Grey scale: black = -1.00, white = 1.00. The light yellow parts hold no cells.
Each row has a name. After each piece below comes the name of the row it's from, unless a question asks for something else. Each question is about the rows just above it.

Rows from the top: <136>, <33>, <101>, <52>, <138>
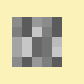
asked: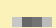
<101>
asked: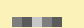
<33>
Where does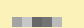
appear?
<101>
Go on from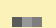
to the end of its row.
[-0.29]
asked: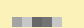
<52>

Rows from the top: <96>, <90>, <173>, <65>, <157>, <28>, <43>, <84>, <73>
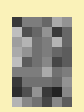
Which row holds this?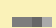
<96>
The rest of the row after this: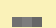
[-0.28]
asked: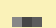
<157>
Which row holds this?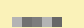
<173>

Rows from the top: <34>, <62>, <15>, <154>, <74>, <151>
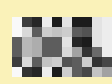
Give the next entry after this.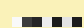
[-0.78]
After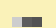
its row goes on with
[0.78 0.86]
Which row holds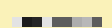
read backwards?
<15>
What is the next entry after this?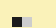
[-0.27]
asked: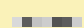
<74>

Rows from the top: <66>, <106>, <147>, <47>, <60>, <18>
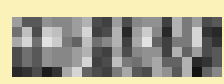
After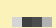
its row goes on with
[-0.69  0.23  0.59  0.06 -0.69  0.40 -0.04  0.67 -0.60 -0.69]
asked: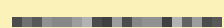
<47>

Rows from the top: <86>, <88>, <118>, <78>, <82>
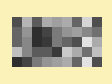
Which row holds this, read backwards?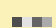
<82>
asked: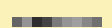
<88>

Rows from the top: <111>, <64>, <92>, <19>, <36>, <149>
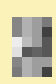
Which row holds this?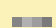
<111>
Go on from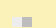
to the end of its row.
[ 0.23 -0.32]
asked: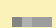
<36>

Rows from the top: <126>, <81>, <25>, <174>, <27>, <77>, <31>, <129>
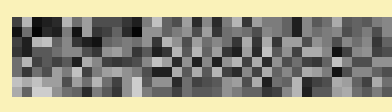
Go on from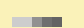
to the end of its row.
[-0.67 -0.03 -0.30 -0.58  0.14  0.61 -0.03 -0.22 -0.22 -0.49 -0.13 -0.30
 -0.30 -0.22  0.14 -0.03 -0.22 -0.22 -0.58 -0.49  0.06  0.42 -0.76 -0.30
 -0.30  0.24  0.34 -0.13 -0.30 -0.03 -0.30]
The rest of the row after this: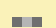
[-0.49  0.14  0.61 -0.30  0.14  0.14 -0.67 -0.13 -0.49 -0.39 -0.30  0.14
  0.24 -0.39  0.34 -0.76 -0.13 -0.22  0.42 -0.67 -0.49 -0.39  0.34  0.24
 -0.22 -0.49  0.34 -0.13]
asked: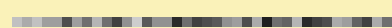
<31>
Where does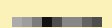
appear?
<77>
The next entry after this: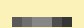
[0.14]
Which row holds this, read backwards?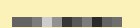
<129>
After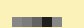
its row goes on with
[-0.13 -0.03  0.06 -0.39 -0.22 -0.03 -0.39  0.06]

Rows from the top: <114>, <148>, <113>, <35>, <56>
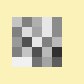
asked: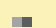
<56>
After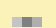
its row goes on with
[0.81 0.10]
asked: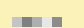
<114>
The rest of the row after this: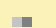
[0.37 0.81 0.10]
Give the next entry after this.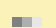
[0.10]
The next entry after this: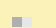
[0.10]

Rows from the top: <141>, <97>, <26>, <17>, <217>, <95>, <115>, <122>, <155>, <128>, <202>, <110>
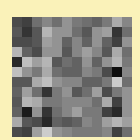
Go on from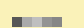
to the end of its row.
[ 0.05 -0.23 -0.23 -0.05  0.60 -0.13]
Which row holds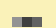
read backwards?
<26>
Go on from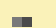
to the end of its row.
[-0.89  0.05]
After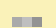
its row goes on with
[ 0.05  0.05 -0.23 -0.23 -0.05  0.60 -0.13]

